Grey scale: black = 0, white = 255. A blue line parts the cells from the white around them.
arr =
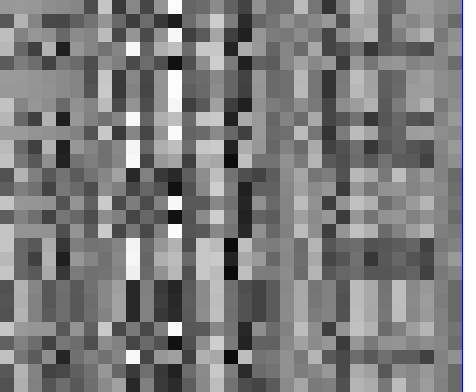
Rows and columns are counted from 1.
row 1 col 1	152
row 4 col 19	152
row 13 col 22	166
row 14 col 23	138
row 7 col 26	184
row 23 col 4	91
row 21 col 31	152
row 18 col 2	103
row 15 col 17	113
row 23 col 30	136
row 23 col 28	119
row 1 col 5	139
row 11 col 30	84
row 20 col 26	108
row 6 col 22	183
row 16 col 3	111
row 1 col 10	135
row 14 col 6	106
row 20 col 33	131
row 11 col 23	170
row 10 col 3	147
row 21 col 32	128
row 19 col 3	64
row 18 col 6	126
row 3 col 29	126
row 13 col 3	128
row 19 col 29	103
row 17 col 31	181
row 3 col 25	139
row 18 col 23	180
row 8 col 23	121
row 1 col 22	187
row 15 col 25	148
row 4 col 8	114
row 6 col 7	80
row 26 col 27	89
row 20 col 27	86
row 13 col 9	162

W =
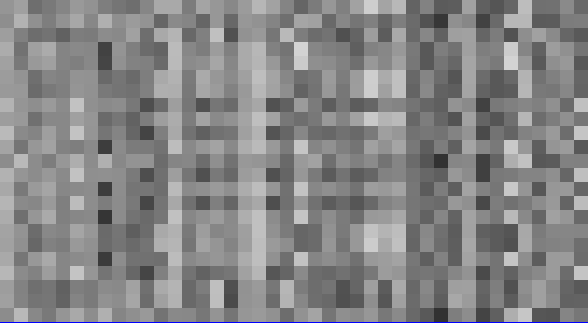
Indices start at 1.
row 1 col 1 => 149
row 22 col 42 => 99
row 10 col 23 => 108
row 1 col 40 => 113
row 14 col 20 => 149
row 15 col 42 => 188
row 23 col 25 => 143
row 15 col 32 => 107
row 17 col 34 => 162
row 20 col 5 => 134
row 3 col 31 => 135
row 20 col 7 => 150
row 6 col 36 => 88
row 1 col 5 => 133
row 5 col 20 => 152
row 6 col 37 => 104
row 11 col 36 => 121
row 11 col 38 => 151
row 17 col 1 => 163
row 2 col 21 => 111
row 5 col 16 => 166
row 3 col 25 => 80
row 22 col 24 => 105
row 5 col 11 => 128
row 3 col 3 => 109
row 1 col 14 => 124
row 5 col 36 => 122
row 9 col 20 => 162
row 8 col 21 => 97
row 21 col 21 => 182
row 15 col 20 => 78
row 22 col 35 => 97
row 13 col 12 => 112
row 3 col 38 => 142
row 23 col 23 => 164
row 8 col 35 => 65
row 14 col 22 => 195
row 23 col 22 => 146
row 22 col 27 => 143

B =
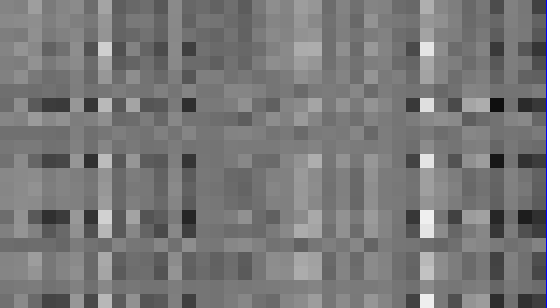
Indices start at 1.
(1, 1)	132
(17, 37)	124
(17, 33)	102
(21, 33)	118
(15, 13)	133
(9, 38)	137
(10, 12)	128
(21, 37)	121
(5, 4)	121
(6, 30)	107
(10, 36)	114
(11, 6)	129
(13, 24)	115
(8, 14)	47
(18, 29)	118
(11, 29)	117
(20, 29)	111
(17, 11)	100
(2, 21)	130
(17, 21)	137
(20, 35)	120
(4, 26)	107
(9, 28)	123
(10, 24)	124
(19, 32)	140
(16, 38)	29
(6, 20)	117
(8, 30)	57
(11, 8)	134
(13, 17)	105
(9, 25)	123
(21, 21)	125
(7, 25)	121
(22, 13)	127
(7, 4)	114
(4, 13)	138
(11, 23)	131
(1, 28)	130

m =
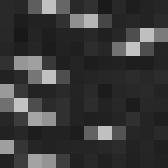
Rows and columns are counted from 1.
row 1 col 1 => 41
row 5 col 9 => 34
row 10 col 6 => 29
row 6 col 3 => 118
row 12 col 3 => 163
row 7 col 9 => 38
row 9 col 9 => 37
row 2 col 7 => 182
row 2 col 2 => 29
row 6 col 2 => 42
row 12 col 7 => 40
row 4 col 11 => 78
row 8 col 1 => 112
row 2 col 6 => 144
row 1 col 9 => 40
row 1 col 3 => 94
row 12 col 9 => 39
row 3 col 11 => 191
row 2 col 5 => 49
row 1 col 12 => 38
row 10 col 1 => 34
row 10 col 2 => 39
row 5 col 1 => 49
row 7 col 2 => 56
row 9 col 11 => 36
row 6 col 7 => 37
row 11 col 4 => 34
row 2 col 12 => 43
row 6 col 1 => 34
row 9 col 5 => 48
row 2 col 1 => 41
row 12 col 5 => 62
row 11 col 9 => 44
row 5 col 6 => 36
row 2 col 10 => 39
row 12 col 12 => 34
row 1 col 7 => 49
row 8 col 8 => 35
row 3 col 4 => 30

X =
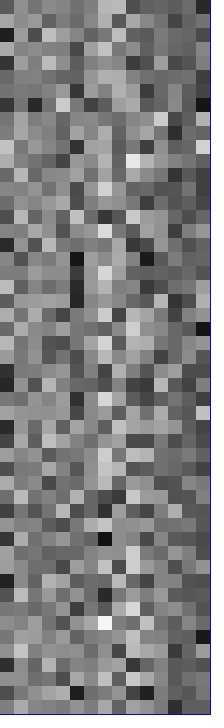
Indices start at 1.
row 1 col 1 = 90
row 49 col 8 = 191
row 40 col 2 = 111
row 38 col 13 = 114
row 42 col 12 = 132
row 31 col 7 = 136
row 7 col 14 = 92
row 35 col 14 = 134
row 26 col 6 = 77
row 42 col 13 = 130
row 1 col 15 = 41
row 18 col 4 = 184
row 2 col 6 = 107
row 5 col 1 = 53
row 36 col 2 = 186
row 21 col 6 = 42
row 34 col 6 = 86
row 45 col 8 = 245
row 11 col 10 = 120
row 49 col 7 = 137
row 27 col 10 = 126
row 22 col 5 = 156
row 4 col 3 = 140
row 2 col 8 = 175
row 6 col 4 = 114
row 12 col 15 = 96
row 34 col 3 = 123
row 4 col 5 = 127
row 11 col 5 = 115
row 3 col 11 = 90
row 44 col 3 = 105
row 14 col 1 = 134
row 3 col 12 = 123
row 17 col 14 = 126
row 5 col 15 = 126
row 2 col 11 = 135
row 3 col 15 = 74
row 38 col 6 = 120

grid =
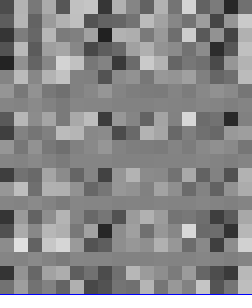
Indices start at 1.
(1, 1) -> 76
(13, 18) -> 178
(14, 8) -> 118
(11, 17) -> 138
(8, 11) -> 130
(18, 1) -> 140
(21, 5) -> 100
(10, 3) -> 117
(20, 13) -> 123
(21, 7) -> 72
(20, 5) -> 173
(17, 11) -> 112
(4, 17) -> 87
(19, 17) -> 127
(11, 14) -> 124
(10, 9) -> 75
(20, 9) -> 112
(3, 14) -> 205
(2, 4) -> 155
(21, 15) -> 197
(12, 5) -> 123
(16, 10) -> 155
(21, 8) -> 82
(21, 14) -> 130
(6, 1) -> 132
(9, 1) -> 89
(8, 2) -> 131
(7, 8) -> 150
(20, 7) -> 113
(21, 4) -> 130
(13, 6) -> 101
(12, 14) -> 131
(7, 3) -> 146
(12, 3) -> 137
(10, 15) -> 112
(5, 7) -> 119
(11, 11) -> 125
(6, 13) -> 148
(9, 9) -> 151
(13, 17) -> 81
